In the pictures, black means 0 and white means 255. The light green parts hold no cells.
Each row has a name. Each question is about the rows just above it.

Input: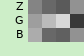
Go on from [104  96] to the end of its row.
[146]
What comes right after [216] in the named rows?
[56]
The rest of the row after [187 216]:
[56]

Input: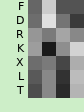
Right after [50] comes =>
[188]
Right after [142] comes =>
[210]

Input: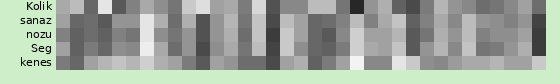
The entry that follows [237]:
[169]
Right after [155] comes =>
[169]

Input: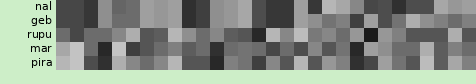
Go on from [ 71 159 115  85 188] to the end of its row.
[ 93 167 128]
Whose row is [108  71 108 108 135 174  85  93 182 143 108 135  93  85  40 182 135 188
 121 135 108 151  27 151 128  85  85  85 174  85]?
rupu
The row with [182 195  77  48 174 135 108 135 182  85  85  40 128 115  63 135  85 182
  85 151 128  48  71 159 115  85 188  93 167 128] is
pira
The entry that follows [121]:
[135]
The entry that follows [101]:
[108]

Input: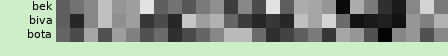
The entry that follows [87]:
[122]
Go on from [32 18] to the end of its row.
[150 128 178]
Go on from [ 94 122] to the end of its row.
[ 55 166 150  81   4 135 150  81 135]
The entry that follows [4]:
[135]
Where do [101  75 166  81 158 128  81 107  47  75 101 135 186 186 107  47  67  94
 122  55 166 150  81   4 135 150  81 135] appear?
bota
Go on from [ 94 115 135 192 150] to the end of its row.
[158 226  94 115  87 122 143  61 135  75 226  94 172 166 150  10 172 122
  47  26 135 211 122]
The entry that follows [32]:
[18]

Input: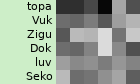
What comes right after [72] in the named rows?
[7]
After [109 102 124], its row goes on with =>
[ 87 158 180]
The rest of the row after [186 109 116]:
[144 165  94]
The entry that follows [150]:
[131]
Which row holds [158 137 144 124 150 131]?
luv

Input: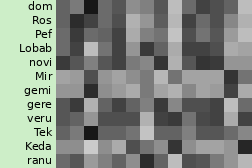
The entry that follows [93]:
[183]
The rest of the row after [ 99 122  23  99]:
[ 99 115 195  99  99 128  86  86 107 135]
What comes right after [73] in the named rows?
[66]

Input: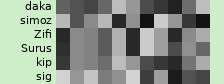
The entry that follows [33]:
[109]
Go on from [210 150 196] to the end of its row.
[124 144 210  61 158  27  83  69]
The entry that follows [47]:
[138]
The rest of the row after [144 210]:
[ 61 158  27  83  69]
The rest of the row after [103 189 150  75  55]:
[ 33 109 189]
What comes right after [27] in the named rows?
[83]

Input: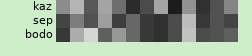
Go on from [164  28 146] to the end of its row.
[ 48  81 132]
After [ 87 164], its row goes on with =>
[110  42  75 164  28 146  48  81 132]
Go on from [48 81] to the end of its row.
[132]
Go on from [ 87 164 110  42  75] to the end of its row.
[164  28 146  48  81 132]
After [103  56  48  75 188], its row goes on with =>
[56 81 68]
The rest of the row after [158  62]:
[103  56  48  75 188  56  81  68]
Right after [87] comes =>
[164]

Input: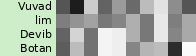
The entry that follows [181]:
[188]
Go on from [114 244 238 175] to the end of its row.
[120 232 133 169]
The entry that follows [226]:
[141]
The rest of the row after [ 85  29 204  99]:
[155 106 188 226 141  85]
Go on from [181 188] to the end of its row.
[ 44 250]

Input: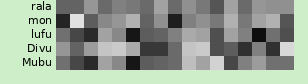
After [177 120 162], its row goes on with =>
[177  85]
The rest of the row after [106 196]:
[202  79  93  48 128  48 216]
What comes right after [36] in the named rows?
[224]
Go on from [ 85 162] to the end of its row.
[106 150 144 144]
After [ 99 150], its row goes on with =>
[106 128 120 106 162 106 144 120  85 162 106 150 144 144]

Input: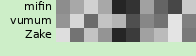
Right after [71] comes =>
[202]
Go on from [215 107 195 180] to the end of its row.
[ 79 135 115 228 128]
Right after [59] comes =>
[161]
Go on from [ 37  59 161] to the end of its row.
[187 228 121]
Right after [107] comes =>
[195]
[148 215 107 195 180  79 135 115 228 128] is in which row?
vumum

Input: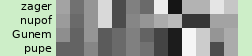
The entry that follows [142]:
[99]
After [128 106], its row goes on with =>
[237  21 179 179 229 198]
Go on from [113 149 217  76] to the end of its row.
[128 106 237  21 179 179 229 198]

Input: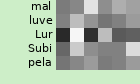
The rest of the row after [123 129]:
[155]
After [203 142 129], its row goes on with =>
[129 219]
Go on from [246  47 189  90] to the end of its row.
[96]
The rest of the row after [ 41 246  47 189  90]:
[96]
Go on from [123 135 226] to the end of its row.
[142 174 161]
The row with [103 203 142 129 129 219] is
Subi
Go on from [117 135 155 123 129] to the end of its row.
[155]

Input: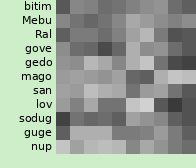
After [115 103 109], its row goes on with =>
[ 95 161 147 135  95  82]
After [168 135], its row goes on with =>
[175 196 115  74  66]

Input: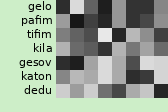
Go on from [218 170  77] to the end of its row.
[218 212]
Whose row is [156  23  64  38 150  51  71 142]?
pafim
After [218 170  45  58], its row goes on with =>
[212]
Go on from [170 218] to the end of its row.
[170  45  58 212]
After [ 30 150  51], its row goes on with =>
[ 51 134]

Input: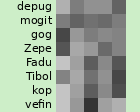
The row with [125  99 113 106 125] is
mogit
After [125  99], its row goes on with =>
[113 106 125]
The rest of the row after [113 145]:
[71]
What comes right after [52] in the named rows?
[160]
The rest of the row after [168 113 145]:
[71]

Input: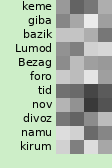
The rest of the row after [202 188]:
[228 159]
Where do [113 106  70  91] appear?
tid
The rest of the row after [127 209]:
[215]
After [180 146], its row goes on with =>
[57 83]
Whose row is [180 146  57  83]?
nov

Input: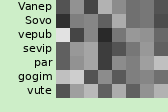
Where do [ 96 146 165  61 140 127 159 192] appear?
par
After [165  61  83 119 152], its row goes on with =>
[96]
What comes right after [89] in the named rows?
[127]
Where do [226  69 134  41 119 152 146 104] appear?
vepub
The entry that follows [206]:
[83]
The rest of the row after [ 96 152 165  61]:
[ 83 119 152  96]

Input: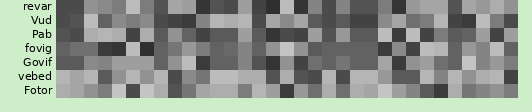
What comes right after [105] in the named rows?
[132]
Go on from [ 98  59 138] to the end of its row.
[ 67 188 181  98 152 132 188  98]
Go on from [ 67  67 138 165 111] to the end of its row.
[124 181  67  59 188 124  75]

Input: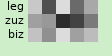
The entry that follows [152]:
[44]
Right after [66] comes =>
[122]
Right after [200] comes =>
[79]
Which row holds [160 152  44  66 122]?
zuz
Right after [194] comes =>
[144]

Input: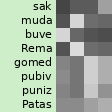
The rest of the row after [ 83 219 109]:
[103]
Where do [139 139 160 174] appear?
Patas
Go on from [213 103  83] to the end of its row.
[77]
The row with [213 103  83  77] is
buve
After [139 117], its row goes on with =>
[207 174]

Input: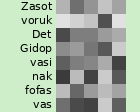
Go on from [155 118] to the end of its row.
[ 88 203]
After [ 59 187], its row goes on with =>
[ 66 203  88]
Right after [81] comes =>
[225]

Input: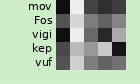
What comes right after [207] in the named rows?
[125]
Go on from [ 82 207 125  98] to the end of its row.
[113]

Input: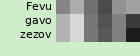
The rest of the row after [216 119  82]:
[127  59]
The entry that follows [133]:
[173]
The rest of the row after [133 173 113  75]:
[146 161]
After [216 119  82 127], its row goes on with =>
[59]
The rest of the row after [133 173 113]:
[ 75 146 161]
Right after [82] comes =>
[127]
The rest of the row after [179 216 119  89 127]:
[29]

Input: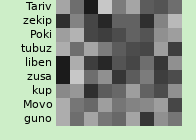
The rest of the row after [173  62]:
[ 39  84  70 110  54 144]
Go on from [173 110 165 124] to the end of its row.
[ 92  76  70 158  62]
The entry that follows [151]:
[47]

